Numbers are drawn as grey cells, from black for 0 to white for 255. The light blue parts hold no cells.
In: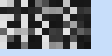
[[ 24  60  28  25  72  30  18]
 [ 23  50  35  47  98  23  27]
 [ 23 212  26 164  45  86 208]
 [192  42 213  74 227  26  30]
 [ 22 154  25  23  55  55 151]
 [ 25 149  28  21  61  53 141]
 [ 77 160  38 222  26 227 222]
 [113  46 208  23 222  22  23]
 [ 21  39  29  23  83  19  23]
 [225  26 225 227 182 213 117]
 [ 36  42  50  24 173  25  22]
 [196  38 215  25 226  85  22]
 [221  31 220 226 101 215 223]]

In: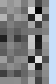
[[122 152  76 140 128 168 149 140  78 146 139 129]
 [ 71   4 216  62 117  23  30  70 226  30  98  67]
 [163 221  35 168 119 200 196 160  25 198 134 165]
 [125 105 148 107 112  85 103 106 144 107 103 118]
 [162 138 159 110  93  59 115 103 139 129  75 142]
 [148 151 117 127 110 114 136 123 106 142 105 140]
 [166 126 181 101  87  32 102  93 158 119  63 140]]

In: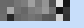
[[ 23  56  50]
 [226  20 208]
 [ 80 113  86]
 [148 152  89]
 [121 131 109]
 [160 124 116]
 [125 103 108]
 [117 112 101]
 [104 168  39]
 [105 106 110]]

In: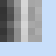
[[169 177 171 164 173 163]
 [166 153 154 168 156 164]
 [214 211 204 213 208 204]
 [154 142 139 154 142 142]
 [102  82  78 103  84  89]
 [ 61  51  53  63  54  62]]

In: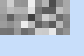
[[168 170 135 129 146]
 [139 190 108 185 125]
 [ 76  92 181  92 231]
 [179  93 208 127 202]
 [141 119 136  97 204]
 [238 224  64 188 123]
 [147 176 150 237 107]
 [150 178 146 161 151]
 [207 187  98 144 114]
 [168 164 149 156 116]]

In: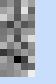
[[159 100 135 108 155 221 149 135 195 103 238]
 [191 227 159  86 151 177  73 154  60  91 173]
 [100  96  86 142  98  73 160 119   1 159 151]
 [147 180 164  63 135 174 128  83 131 137 138]
 [121 163 208 107 118 124 179  54 166 144 131]]

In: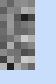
[[129 165  68 130 117 176 133  88 193 103]
 [142 176  32 119 103 202 114  77 203 138]
 [137 127  86 104 104 143  93 114 118 172]
 [101 134 151 154 147 114 172 117 163  32]
 [130  95 128  98 109 102  87 138  66 181]]

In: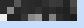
[[ 74  60  29]
 [ 36  33  35]
 [ 56  36  45]
 [ 59  43 129]
 [ 47  38  38]
 [ 39  50 152]
 [ 42  42 136]
 [ 44  45  54]
 [ 87  39  36]
 [ 41 137  35]
 [ 41  42 238]]
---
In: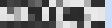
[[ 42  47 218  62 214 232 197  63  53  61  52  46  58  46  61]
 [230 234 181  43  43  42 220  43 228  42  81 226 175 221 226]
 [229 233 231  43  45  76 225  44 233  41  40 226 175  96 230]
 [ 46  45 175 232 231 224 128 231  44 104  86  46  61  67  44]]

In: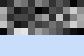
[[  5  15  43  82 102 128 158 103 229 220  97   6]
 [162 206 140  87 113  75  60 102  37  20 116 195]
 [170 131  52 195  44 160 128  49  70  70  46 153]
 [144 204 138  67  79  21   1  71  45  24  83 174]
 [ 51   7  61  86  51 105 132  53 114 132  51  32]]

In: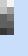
[[ 72  54]
 [ 94  96]
 [117  98]
 [156 190]
 [243 205]]

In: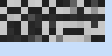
[[ 35  32 163 196 199 196 116 197  33 100  63  35  47  41  36]
 [200 199 194  33  34  33 198  32 197  33  40 194  33  47 199]
 [199  55 200 181 192 195 202  60 201  47  38 196  32  37 201]
 [ 42  47  42  39  45  33  37  44  35  48  77  37 188 181  37]
 [198 147 196  40 141 194 200  31 194  31  31 196  34  33 198]
 [ 32  71  30 198  98  42  33 196  34 203 198  35 199 202  31]]

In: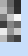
[[ 64  93 184]
 [204 151 235]
 [102 132  61]
 [244 199 123]
 [ 45 117 191]
 [ 42 100 172]]

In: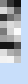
[[199 244 242]
 [159 175 222]
 [ 78  23  22]
 [205 170 160]
 [251 213 122]
 [206 220 189]
 [145 111  48]
 [ 91 174 219]
 [ 14  50 130]]
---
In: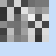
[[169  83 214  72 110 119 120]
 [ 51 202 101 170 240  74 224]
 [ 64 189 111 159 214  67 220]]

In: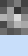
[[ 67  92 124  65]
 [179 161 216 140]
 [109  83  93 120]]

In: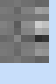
[[113 114 119 111 110 101 103]
 [115 115 114 116 116 118 117]
 [123 119 100 131 133 171 163]
 [118 117 109 121 122 137 134]
 [112 114 120 110 109  97 100]]

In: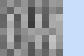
[[123 153 121 148 108 155 116 155 149]
 [101 188  87 169  65 185  94 167 181]
 [137 180 117 143 161 153 155 137 165]
 [106 163 101 148  91 172  91 188 147]]

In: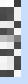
[[250 253  60]
 [ 71  82 241]
 [ 76  95 246]
 [245 235  75]
 [246 232  73]
 [ 72  69 247]]

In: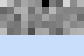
[[214 179 129 166 152 141   1 125  96 213 140 181]
 [132 147  97 171 135 129 163 139 129 136 151 110]
 [187 112 121 146  78 163 167 121  99 149 175 179]]

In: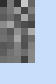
[[ 45 120  54 200 101]
 [ 91 107  84 168  96]
 [108  86 144 105 170]
 [ 87  94 129  81 128]
 [111 117 120  65 135]]

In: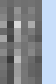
[[115 106 115 112 114 109]
 [134  99 136 118 120 108]
 [106  81 164 112 123  98]
 [120 103 130 116 127 113]
 [108  57 189 121 106  84]
 [110  79 156 119 100  94]]
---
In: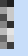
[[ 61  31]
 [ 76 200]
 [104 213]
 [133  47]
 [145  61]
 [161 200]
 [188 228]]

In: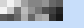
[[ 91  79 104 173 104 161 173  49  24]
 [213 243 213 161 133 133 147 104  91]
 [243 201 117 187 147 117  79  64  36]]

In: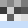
[[ 56 207  70  84]
 [162 134 178 122]
 [249  97 235 220]]

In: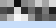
[[ 75  59 219  43 104  59 119  31]
 [132 191 248 234 148  75 104  89]
 [164 178  15 132 148 205 164 219]]

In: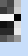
[[ 15  28 220]
 [ 41  41 232]
 [ 54  82 205]
 [ 82 109 149]
 [ 95  69 190]
 [248 248   3]]

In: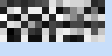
[[ 27 212 239  56 239 239  27 239  14  70 138 180  27 114  14]
 [ 40 226 212  40 166  84  14  70  56  14  70  70  27  70  56]
 [ 99  40  56  40  56  70  84 226 166 226 212 212 196  40  56]
 [212   1  40 196  56  40 212  70 226 239 196 166 226  84 196]
 [239  14  27 239  14  14 226  27 239  40  14  27 239 212 226]
 [254  40  14 212  27  27 226  40 254 196 138  84 212 166 226]]
